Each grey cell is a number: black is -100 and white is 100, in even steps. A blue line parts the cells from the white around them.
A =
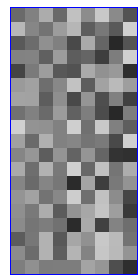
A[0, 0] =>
-17
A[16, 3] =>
-31
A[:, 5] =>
[10, -27, 33, -21, 33, -27, 17, -1, -12, -9, 17, -19, 29, -13, 31, 33, 14, 3, 29]
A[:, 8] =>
[-35, 63, -34, 63, -64, 24, -50, -1, -26, 63, -62, 36, 15, -45, -55, -14, -10, 16, -64]
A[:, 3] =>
[-18, 22, 0, 22, -31, 7, 12, 22, 1, 1, 16, -5, -7, 7, -29, -11, -31, -26, -2]
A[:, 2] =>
[35, -10, 13, -25, 23, -14, -27, -17, 14, 38, -27, 40, 4, -10, 36, -2, 40, 40, -3]
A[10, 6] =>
-21
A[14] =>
[12, -5, 36, -29, 15, 31, 54, 24, -55]
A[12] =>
[4, -17, 4, -7, -66, 29, -51, -5, 15]
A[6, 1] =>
27
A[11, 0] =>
33
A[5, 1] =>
26
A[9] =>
[26, -17, 38, 1, 5, -9, -4, -43, 63]
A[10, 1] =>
18
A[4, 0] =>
-47
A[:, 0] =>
[-17, 44, -30, 2, -47, 21, 28, -11, 63, 26, 4, 33, 4, 16, 12, 9, -28, 10, -1]
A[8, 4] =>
62
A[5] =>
[21, 26, -14, 7, 52, -27, 27, 46, 24]
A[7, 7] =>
-69
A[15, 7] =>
3
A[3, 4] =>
-27
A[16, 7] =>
46

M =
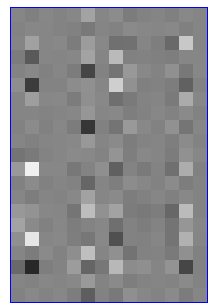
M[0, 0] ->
5
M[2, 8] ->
-11
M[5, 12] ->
-24
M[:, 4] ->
[6, 1, -3, 6, -3, 10, -3, 6, -3, 7, 8, -6, 2, 7, -8, -2, -1, 11, 22, 7, -2]
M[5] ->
[11, -53, 3, 3, 10, 13, 5, 62, 14, 0, 2, -2, -24, 2]
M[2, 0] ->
4
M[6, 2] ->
6
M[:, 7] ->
[10, 2, -12, 46, -9, 62, -13, 7, -9, 8, 16, -25, -1, 8, 27, -13, -37, 13, 44, 8, -5]
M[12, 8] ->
10
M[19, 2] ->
6
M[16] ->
[12, 80, 5, 7, -1, -7, 7, -37, 2, 1, 5, -9, 39, 4]
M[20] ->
[2, 7, 3, 6, -2, -26, 2, -5, 12, 6, 3, 8, -3, 5]
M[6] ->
[4, 24, 6, 7, -3, 12, 7, -13, -4, 3, 4, -4, 34, 6]
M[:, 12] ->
[7, 0, 57, 5, -6, -24, 34, 8, -8, 9, 14, 36, -2, 7, 47, 18, 39, 13, -45, 8, -3]
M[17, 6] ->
4
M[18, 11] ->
15
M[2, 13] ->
4
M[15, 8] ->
2
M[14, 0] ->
19
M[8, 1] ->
9
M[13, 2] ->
4
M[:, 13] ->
[4, 4, 4, 5, 6, 2, 6, 2, 5, 3, 6, 1, 3, 3, 3, 5, 4, 1, 2, 3, 5]
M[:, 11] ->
[0, 7, -18, -1, 13, -2, -4, 2, 14, -1, -3, -12, 9, 0, -19, -9, -9, -4, 15, 3, 8]
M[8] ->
[2, 9, 1, 6, -3, -58, 1, -9, 20, 7, 2, 14, -8, 5]
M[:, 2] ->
[6, 5, 5, 5, 1, 3, 6, 3, 1, 4, 3, 6, 1, 4, 6, 1, 5, 8, -1, 6, 3]
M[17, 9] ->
2
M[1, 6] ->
4
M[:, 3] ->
[3, 3, 7, 4, 5, 3, 7, 4, 6, 5, 5, 6, 4, 3, 5, 6, 7, 2, 3, 4, 6]
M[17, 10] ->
3
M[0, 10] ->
4

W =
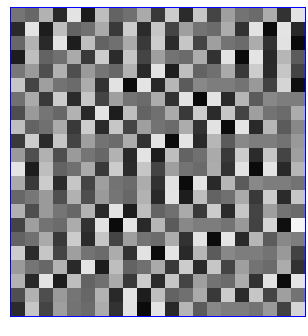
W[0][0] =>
-8
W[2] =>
[-19, 40, -68, 78, -77, 49, -22, -12, 33, -55, 60, -66, 55, -47, 25, -10, -16, 35, -61, 77, -91]
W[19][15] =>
-16
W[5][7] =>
77
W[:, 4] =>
[78, -22, -77, 33, -39, -16, -66, 40, -55, -47, 21, -12, 55, 39, -19, 35, 60, 25, -68, 49, -8, -10]
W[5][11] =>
43
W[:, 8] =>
[-12, 60, 33, 55, 40, -91, -10, 49, -47, 35, -68, -66, -16, -19, -77, 79, 25, -61, -22, -55, 78, 77]
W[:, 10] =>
[-55, 55, 60, 25, 78, -68, 35, -12, -10, 77, -77, -47, -61, -68, -22, 43, -16, -91, 33, -66, 49, 79]
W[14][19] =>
-10
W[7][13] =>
60
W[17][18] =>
-10
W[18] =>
[21, -8, -19, 40, -68, 78, -77, 49, -22, -12, 33, -55, 60, -66, 55, -47, 25, -10, -16, 35, -61]
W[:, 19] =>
[-61, 79, 77, 43, 55, 67, -2, -16, -29, -10, -47, -68, -2, -66, -10, -88, 7, 20, 35, -91, 25, -48]
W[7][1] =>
21
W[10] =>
[21, -38, 39, -39, 21, -8, -19, 40, -68, 78, -77, 49, -22, -12, 33, -55, 60, -66, 55, -47, 25]
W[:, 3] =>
[-68, 49, 78, -12, 39, -10, 60, -19, 33, 55, -39, -22, -66, -38, -8, -16, -55, -47, 40, -77, 21, 25]
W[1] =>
[-68, 78, -77, 49, -22, -12, 33, -55, 60, -66, 55, -47, 25, -10, -16, 35, -61, 77, -91, 79, -68]
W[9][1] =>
60
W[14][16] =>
55
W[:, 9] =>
[33, -66, -55, -47, -68, 79, -16, -22, 25, -61, 78, 55, 35, 40, 49, -68, -10, 77, -12, 60, -77, -91]
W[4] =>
[-7, 21, -38, 39, -39, 21, -8, -19, 40, -68, 78, -77, 49, -22, -12, 33, -55, 60, -66, 55, -47]
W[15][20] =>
92
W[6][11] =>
-61
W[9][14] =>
43
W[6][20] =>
-2
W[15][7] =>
-91
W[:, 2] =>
[40, -77, -68, -22, -38, 25, -55, -8, -12, -66, 39, 49, 60, 21, 21, -10, 33, 55, -19, 78, -39, -47]
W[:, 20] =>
[77, -68, -91, -29, -47, -88, -2, 35, 7, 20, 25, 43, -10, 55, -16, 92, -2, -48, -61, 79, -10, 67]
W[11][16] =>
77
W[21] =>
[-66, 55, -47, 25, -10, -16, 35, -61, 77, -91, 79, -68, 43, -29, 7, -2, -2, -10, 20, -48, 67]
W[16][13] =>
77
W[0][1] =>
-19

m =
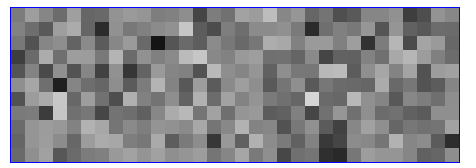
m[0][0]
-3
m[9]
[-21, 17, 23, 10, -19, 22, 34, 31, -1, -7, 33, -27, -4, 10, -57, 19, -25, 39, 10, -4, -24, 2, -55, -46, 10, 7, -8, 40, 5, 10, -29, -65]
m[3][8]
-16
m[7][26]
-15
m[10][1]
12
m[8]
[-16, 17, 22, 19, 2, 40, 31, -8, 8, -1, 16, 14, 8, 32, -8, 7, 40, 3, 6, -36, -6, 13, -29, -49, 6, 26, 12, -20, -7, -11, -9, 27]
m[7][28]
-24
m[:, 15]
[-11, -1, -6, 2, 11, 8, 27, -13, 7, 19, 5]
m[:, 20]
[18, -4, 1, -21, -6, 12, -20, 0, -6, -24, -12]
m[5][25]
-20
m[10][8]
27
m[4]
[-34, 3, -42, 13, -35, 5, -48, 14, -58, -22, 21, 4, 1, -36, 45, 11, 4, 17, -24, 11, -6, -7, 44, 47, -28, 12, 30, 3, 29, -36, 22, 26]
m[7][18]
-28
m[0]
[-3, 24, 5, -15, 25, -20, -18, 15, 21, 17, -1, 1, 11, -46, -2, -11, 27, 22, 48, 6, 18, -20, -9, -38, -30, 5, 5, 14, -51, -39, 15, 6]
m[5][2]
-13
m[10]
[-17, 12, 26, -32, -16, -3, 0, 20, 27, 16, 26, 12, 17, 23, -8, 5, 30, -4, 12, -44, -12, -8, -63, -68, -7, 23, 17, 17, 5, -24, -20, 11]
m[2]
[-6, -36, 5, 11, -22, 8, -29, 6, 21, -18, -84, -33, -17, -27, 9, -6, -18, -7, 36, 32, 1, 21, 21, 0, 24, -61, -3, 43, -41, 29, 21, -19]
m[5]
[12, 30, -13, -76, 4, -14, -20, 11, -29, -3, 41, 3, -31, 23, -29, 8, 24, 11, -30, -8, 12, -30, -7, -16, -18, -20, 34, -18, -7, -35, -28, 4]
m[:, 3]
[-15, 24, 11, -13, 13, -76, 56, 55, 19, 10, -32]
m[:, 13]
[-46, -28, -27, 55, -36, 23, 39, -8, 32, 10, 23]
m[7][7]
-10
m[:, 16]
[27, -14, -18, 20, 4, 24, 3, 17, 40, -25, 30]
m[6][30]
-13
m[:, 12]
[11, 55, -17, 47, 1, -31, -23, 44, 8, -4, 17]
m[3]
[-51, -17, 35, -13, 23, 22, -5, 41, -16, 14, 0, 8, 47, 55, 7, 2, 20, 24, -12, -11, -21, 8, -46, -23, -24, 2, -12, 32, 43, 22, 0, -15]
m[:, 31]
[6, -16, -19, -15, 26, 4, 11, 12, 27, -65, 11]
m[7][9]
-25
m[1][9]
0
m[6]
[-36, 22, 34, 56, -19, 23, -11, -39, 38, 1, -10, 11, -23, 39, -15, 27, 3, 16, -4, -12, -20, 67, -17, -19, 44, 13, 4, -31, 6, -2, -13, 11]

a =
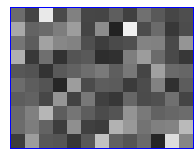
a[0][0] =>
-15
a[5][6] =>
-27
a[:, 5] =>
[-45, -47, -38, -30, -14, -41, -6, -27, -50, -31]
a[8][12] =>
46
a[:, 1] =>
[-47, -22, -28, -56, -35, -27, -23, 0, -2, 23]
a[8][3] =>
-52
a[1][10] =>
-16
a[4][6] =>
-4
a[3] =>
[38, -56, -13, -61, -34, -30, -65, -62, -1, 22, -16, -43, -57]
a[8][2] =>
-22
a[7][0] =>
-17
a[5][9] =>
-40
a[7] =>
[-17, 0, 43, -27, -8, -27, -41, -34, 16, -5, -23, -19, -15]
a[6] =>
[-27, -23, -44, 17, -48, -6, -50, -57, -19, -41, -37, -12, -47]
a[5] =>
[-15, -27, -34, -70, 23, -41, -27, -29, -54, -40, 2, -62, -28]
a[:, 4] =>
[1, 23, 2, -34, -23, 23, -48, -8, 12, -58]
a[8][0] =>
-15
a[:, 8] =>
[-50, 88, -38, -1, -6, -54, -19, 16, 20, -34]
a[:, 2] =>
[83, -17, 27, -13, -60, -34, -44, 43, -22, -31]
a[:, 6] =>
[-46, 10, -52, -65, -4, -27, -50, -41, -53, 52]
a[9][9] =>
-17
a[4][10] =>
26
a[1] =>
[32, -22, -17, -2, 23, -47, 10, -73, 88, -40, -16, -56, -40]
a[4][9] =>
-46

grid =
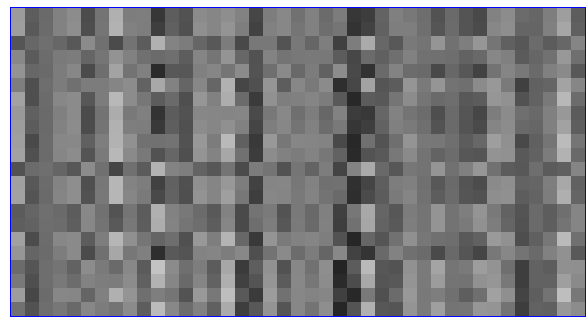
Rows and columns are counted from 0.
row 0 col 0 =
22
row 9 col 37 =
-25
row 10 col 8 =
8
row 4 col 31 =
-19
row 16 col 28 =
13
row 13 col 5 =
-36
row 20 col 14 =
-6
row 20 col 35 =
12
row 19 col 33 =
14
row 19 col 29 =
-4
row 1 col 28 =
-1
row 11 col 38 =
-29
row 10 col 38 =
-3
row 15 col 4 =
-26
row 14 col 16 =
-42
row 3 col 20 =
-6
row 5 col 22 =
9
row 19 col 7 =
-3
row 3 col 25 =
-16
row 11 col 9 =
-29
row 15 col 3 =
-15
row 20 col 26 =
-37
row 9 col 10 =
-11
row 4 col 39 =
8
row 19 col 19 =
-29
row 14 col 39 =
-13
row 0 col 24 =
-57
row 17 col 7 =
31
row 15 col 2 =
-14
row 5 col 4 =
-12
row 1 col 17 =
-48
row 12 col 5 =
-38
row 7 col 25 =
-56
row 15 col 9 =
-27
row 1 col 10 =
-51
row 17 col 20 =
-15
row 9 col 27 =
-13
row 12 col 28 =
0
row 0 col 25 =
-52
